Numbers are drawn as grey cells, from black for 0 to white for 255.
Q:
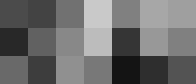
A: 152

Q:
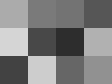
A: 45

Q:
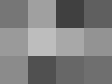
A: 168

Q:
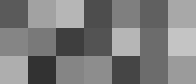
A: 108

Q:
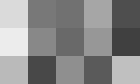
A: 151

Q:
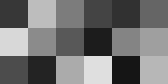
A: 132

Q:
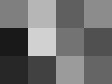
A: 115

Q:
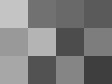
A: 76
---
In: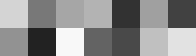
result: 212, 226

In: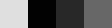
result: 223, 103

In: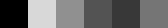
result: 0, 117

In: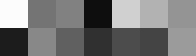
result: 252, 155

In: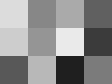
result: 220, 123

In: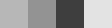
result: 183, 227
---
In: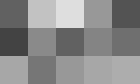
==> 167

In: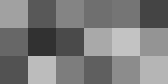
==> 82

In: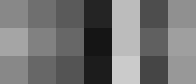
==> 136

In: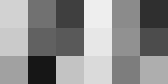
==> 161

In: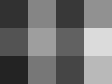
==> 35

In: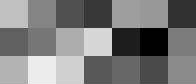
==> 179

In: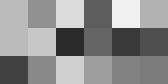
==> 65

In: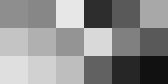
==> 223

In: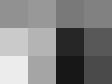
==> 236

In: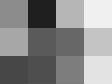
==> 71
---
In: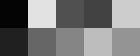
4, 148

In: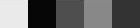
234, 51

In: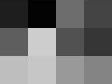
30, 132

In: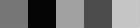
118, 197

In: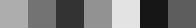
173, 93

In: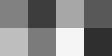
129, 47

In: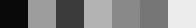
9, 236

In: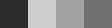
44, 112
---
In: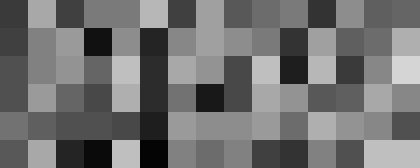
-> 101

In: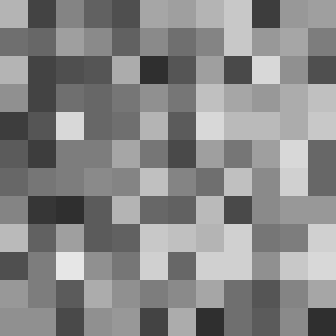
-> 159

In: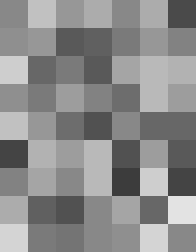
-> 74

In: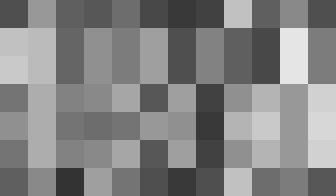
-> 79

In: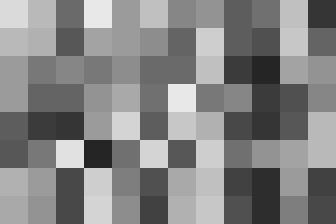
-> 53

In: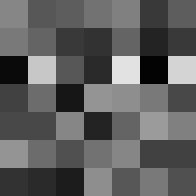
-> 93

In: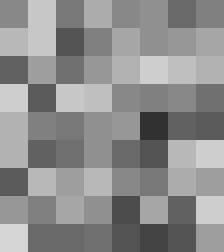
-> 128
